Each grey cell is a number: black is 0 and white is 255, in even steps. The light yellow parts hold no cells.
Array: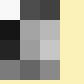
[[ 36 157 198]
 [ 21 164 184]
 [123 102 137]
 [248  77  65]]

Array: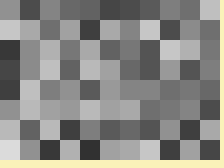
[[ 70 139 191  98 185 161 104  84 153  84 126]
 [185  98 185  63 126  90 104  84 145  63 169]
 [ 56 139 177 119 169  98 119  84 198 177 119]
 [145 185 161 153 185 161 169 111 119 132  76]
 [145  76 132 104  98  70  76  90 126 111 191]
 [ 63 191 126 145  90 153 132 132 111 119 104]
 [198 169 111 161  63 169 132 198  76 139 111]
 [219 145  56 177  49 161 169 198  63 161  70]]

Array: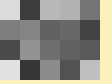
[[219  61 184 178 117]
 [225  53 140  82 191]
 [ 75 147 111  97  89]
 [125 132  97 104  67]]

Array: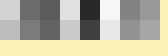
[[189 123  99 203  63 232 146 167]
 [211 107  91 225  41 246 131 153]]

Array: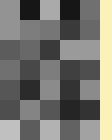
[[192  92 178  98 162]
 [147  22 170  22 112]
 [ 86  43 139  51 139]
 [112  72 125  64  78]
 [147 125 118  58 104]
 [ 78 132  86  37  51]
 [ 92 104  58 154 154]]

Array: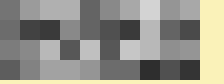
[[124 137 184  87 192  87 198 184 143 149]
 [116 155 176 176 100 137 168 211 149 168]
 [ 93 130 162 162 149 108 108  46  80  52]
 [108  66  58 137 100  80  58 184 100  74]]
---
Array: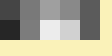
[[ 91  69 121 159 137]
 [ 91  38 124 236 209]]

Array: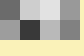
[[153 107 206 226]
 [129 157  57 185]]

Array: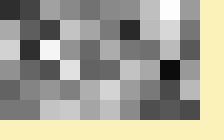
[[155  46  68 161 137 114 137 141 191 253]
 [118 170  94  64 195 165 122  41 187 215]
 [ 89 210  47 245 146 105 172 118 112 187]
 [153 145 101  81 225  99 103 194 168  12]
 [185  99 132 149 128 174 211 156 121  74]
 [ 75 119 119 195 201 165 190 138  79  87]]

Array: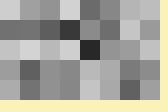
[[189 206 160 147 210 107 135 181]
 [154 113 115  94  57 139 110 197]
 [193 195 211 185 207  40 148 156]
 [140 157  96 144 136 185 171 123]
 [159 172 115 145 135 196 169  97]]

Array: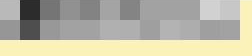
[[199 185  44 117 145 131 164 132 162 162 162 209]
 [162 150  78 152 162 162 176 175 159 179 173 159]]

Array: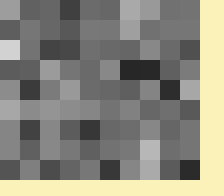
[[115 157  97 102  64 107 103 169 153 113]
 [118  94 118 103  88 120 119 159 113 118]
 [ 80 210 115  68  72 111 105 102 136 106]
 [123  92  95 155 117 106 136  39  40  96]
 [167 140  59 123 153 107 103  95 132  45]
 [ 89 167 139 148 140 134 115 129 103 111]
 [117 133  66 135  92  55 104 109 135 102]
 [117 133  96 136 120  96 114 120 183 110]
 [ 43  84 127  76 100 119  56 134 170  91]]

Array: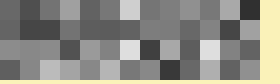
[[ 48 104  79 115 160  98 119 207 117 126 144 120 169]
 [161 100  70  71 115  93  92  98 125 124 104 131  70]
 [ 99 140 136 139  82 154 130 222  64 168  93 222 130]
 [144  95 135 187 164 136 181 120 136  57 104 175  98]]
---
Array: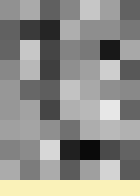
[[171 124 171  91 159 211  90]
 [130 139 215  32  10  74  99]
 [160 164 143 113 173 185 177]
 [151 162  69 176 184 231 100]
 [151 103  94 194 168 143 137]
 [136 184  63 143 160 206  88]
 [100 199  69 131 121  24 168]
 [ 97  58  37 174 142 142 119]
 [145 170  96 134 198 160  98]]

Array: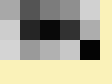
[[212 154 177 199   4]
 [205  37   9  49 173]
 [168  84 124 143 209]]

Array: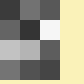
[[116  82  69]
 [194 180  93]
 [100  52 246]
 [ 59 114  88]]

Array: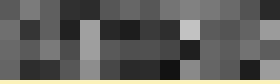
[[101  45  51  87 141  71  42  44  18 137 101  88  29 156]
 [105  90 122  76 158  89  79  80  70  31 102  92 114  93]
 [111  53  95  33 160  40  29  58  46 194  91  84  99 155]
 [ 90 123  95  48  44  86 102  87 116 129 120 106  83  41]]

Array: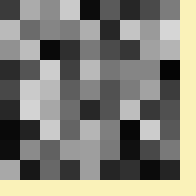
[[168  23 104  49 158  37  48  11  36]
 [ 13 139  97 155 158 122  16  72 121]
 [  9  34 203 100 181 127   7 204  88]
 [ 39 211 167 109  39  83 190  56  80]
 [ 72 202 185  94 133  81 124 162  60]
 [ 43  84 205  64 185 118 133 133   5]
 [145 188   9  47 121  75  54 161 180]
 [186 107 133 124 174  38 196 154 214]
 [ 59 171 140 202  12  90  38  74 124]]

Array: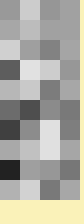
[[178 210 121 167]
 [ 34 159 151 119]
 [169 193 224 166]
 [ 64 140 224 126]
 [108  78 139 121]
 [183 201 124 167]
 [ 93 225 205 151]
 [208 159 130 165]
 [167 188 161 161]
 [153 204 150 161]]

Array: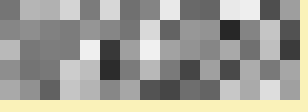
[[169 145  97 197 180 135 166  83  70 110 100 199 170 221 160]
 [142 116 120 204 190  44 123 184 122  69 160  73 172 121 166]
 [185 120 125 124 239  56 159 240 162 147 134 169 112 191  59]
 [134 142 129 124 149 134 117 217  99 151 147  39 132 197  82]
 [117 181 177 212 123 215 112 132 233 105 101 233 238  78 158]]
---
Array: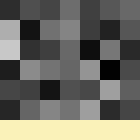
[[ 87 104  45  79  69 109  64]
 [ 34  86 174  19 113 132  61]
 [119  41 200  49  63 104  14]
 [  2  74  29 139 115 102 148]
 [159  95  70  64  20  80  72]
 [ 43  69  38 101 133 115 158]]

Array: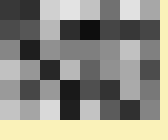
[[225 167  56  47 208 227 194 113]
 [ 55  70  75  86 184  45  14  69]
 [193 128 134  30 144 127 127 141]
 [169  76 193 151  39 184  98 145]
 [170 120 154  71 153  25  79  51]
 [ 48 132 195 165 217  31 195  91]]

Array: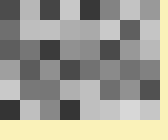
[[195 153  76 183  69 200  56 131]
 [ 95 197 111 190 192 174 170 201]
 [152 185  94 118  59 145 139  74]
 [114 129 159  92 144  74 114 138]
 [145  81 201 120 119 176 191 111]
 [215 198  52 191 136  53 191 197]]

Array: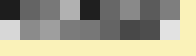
[[ 91 126  29 100 120 177  31 103 137]
 [ 77 226 215 139 158 123 119 100  72]]

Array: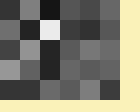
[[ 73 103  52 127  21  85]
 [ 50  87 111  35 235  60]
 [119 107  67 147  37  90]
 [ 91  99 151  97  36 102]
 [125  60  53  54 106  91]]

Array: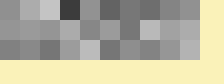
[[132 145 144 172 196  60 146  99 119 110]
 [162 172 149 154 149 171 135 155 119 185]
 [150 179 129 137 118 156 187 118 142 131]]
